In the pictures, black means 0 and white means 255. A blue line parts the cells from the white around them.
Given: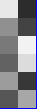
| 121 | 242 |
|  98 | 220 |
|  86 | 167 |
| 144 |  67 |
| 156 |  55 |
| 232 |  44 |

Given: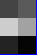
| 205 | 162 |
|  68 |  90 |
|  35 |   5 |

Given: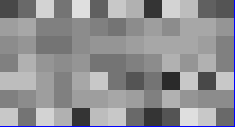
| 189 | 189 | 158 | 128 | 167 | 200 | 116 |  84 | 116 |  42 | 200 |  72 | 200 |
| 128 | 177 | 149 | 140 | 149 | 116 | 116 | 128 | 140 | 177 | 149 | 177 | 128 |
| 158 | 167 | 128 | 128 | 140 | 128 | 116 | 140 | 158 | 140 | 167 | 167 | 149 |
| 140 | 149 | 116 | 116 | 140 | 149 | 149 | 158 | 167 | 167 | 167 | 158 | 128 |
| 128 | 140 | 158 | 128 | 158 | 158 | 167 | 158 | 128 | 177 | 149 | 140 | 140 |
| 200 | 116 | 211 | 177 |  52 | 189 | 200 | 105 |  52 |  84 | 223 | 200 | 105 |
|  72 | 105 | 211 | 116 | 223 |  96 | 200 | 177 |  52 | 211 | 189 |  96 |  84 |

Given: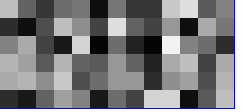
| 170 | 180 | 142 | 200 |  79 | 109 | 151 | 151 |  45 | 142 | 160 |  79 | 180 |
| 130 | 170 |  67 |  25 | 211 |   5 | 109 |  35 |   5 | 242 | 130 | 109 |  45 |
| 180 | 160 |  90 | 180 |  99 |  90 | 151 |  99 |  35 | 170 | 190 |  67 | 170 |
| 190 |  99 |  55 | 109 | 119 |  15 | 119 |  55 |  55 | 200 | 222 |  90 | 130 |
|  45 |  25 |  99 | 160 | 130 |  25 | 109 |  67 | 211 | 211 |  15 |  90 | 190 |
|  45 |  15 |  79 | 190 | 142 |  67 | 222 |  99 |  67 | 151 |  15 | 170 | 119 |

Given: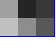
| 192 | 141 |  88 |
| 159 |  37 |  56 |

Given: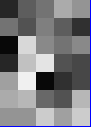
| 160 | 240 |   8 |  48 |  71 |
|   8 | 216 | 137 | 115 | 137 |
|  38 | 193 | 228 |  82 |  71 |
| 171 | 183 | 104 |  82 | 183 |
| 148 | 148 | 204 | 160 | 204 |
|  38 |  93 | 115 | 171 | 148 |
| 115 |  82 | 127 |  93 |  48 |

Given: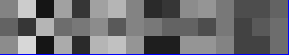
| 140 | 215 |  21 | 171 |  42 | 181 | 193 | 149 |  30 |  30 | 149 | 149 | 131 |  66 |  66 | 109 |
| 131 | 204 |  21 | 161 |  54 | 161 | 181 | 131 |  42 |  54 | 140 | 149 | 120 |  77 |  77 |  99 |
|  99 |  54 | 181 | 109 | 120 | 140 |  89 | 131 | 120 |  99 |  99 |  77 | 120 |  66 |  89 | 109 |

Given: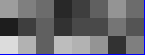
| 220 | 178 |  96 | 189 | 178 | 148 |  50 | 127 |
| 157 | 127 | 108 |  40 |  62 |  96 | 148 | 108 |
|  29 |  62 |  96 |  50 |  73 |  73 | 117 |  84 |
